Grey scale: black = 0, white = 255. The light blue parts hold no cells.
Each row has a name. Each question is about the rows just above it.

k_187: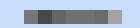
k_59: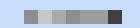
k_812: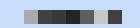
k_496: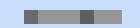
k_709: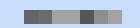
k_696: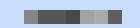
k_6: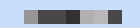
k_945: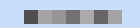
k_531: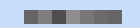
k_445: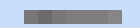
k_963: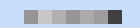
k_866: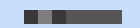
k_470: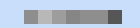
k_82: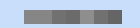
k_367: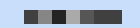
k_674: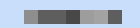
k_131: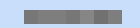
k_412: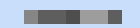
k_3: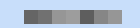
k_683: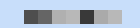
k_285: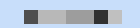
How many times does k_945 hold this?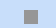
1
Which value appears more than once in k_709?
[163]
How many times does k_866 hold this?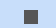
4
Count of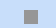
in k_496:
5
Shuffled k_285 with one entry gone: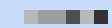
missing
[192]

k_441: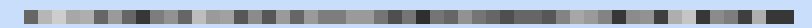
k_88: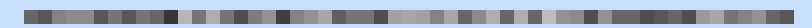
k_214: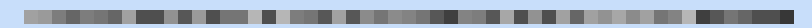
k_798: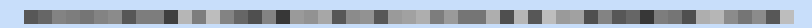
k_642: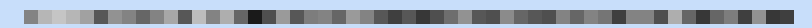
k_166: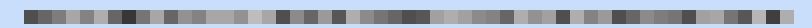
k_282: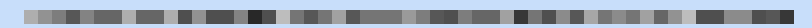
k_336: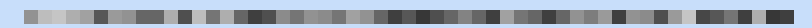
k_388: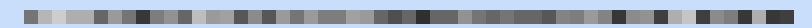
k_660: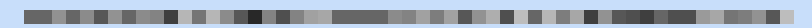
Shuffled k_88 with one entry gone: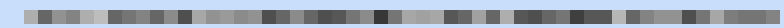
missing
[95]
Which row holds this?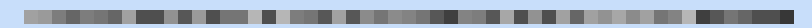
k_214
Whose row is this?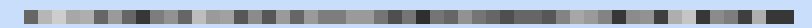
k_441
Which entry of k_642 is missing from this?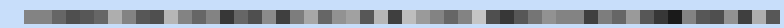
[110]
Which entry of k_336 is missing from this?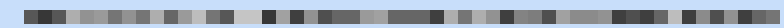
[71]

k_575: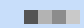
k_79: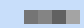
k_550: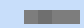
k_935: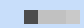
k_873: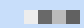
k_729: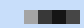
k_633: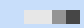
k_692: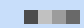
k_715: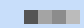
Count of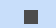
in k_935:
1
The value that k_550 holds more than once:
[125]
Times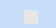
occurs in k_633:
2
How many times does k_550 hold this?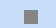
0
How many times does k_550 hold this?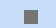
0
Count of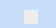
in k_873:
1
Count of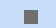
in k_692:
0

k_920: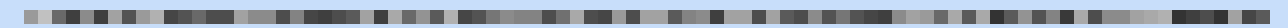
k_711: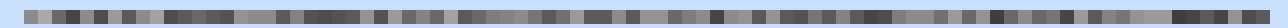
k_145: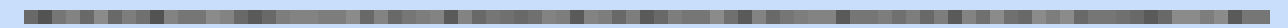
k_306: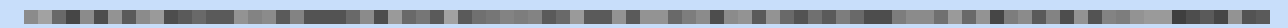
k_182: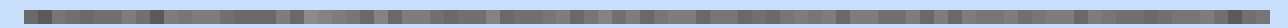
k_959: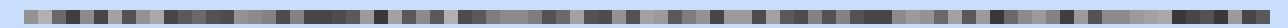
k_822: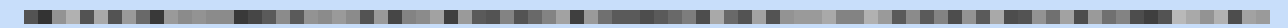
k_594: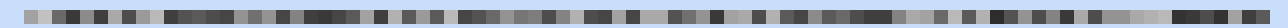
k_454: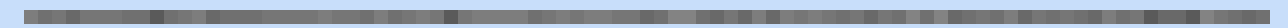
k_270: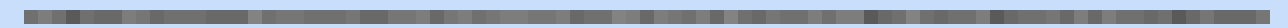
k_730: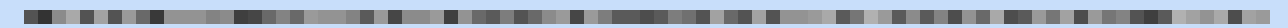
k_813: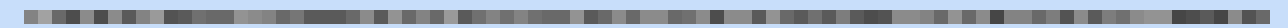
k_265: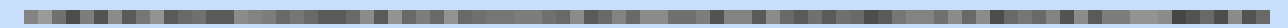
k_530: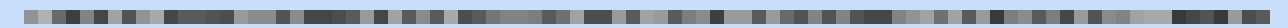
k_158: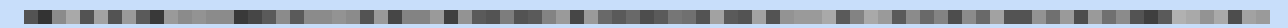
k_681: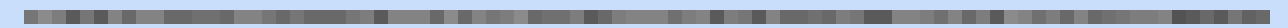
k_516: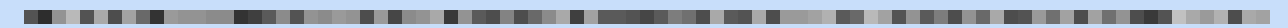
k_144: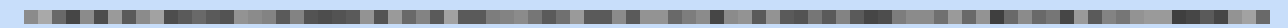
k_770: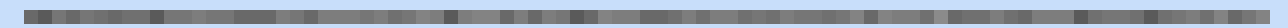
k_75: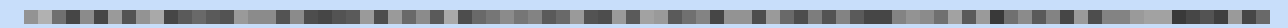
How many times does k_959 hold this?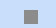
9
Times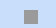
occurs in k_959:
10
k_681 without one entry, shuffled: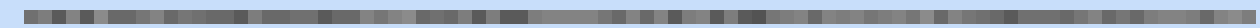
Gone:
[98]
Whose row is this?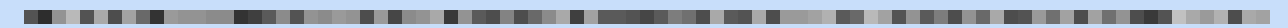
k_516
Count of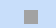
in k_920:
11

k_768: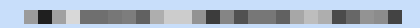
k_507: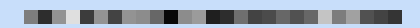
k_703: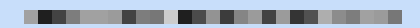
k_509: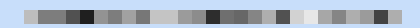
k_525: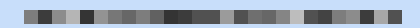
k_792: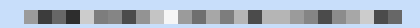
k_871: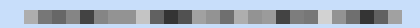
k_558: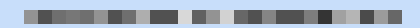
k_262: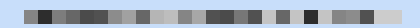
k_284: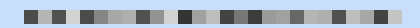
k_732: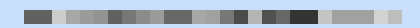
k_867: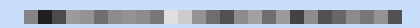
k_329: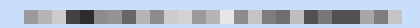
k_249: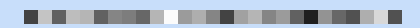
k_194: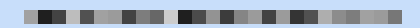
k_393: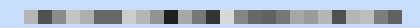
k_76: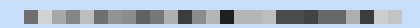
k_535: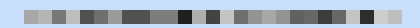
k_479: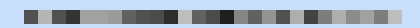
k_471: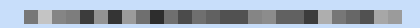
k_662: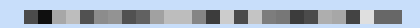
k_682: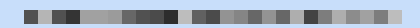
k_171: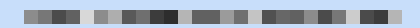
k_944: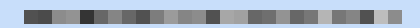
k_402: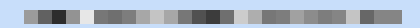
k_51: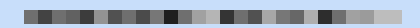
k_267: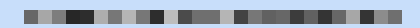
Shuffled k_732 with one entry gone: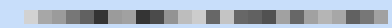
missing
[140]
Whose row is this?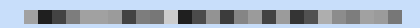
k_703
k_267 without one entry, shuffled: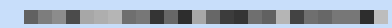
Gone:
[39]
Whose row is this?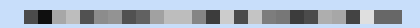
k_662
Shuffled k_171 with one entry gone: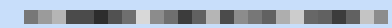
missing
[89]
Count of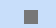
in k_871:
2

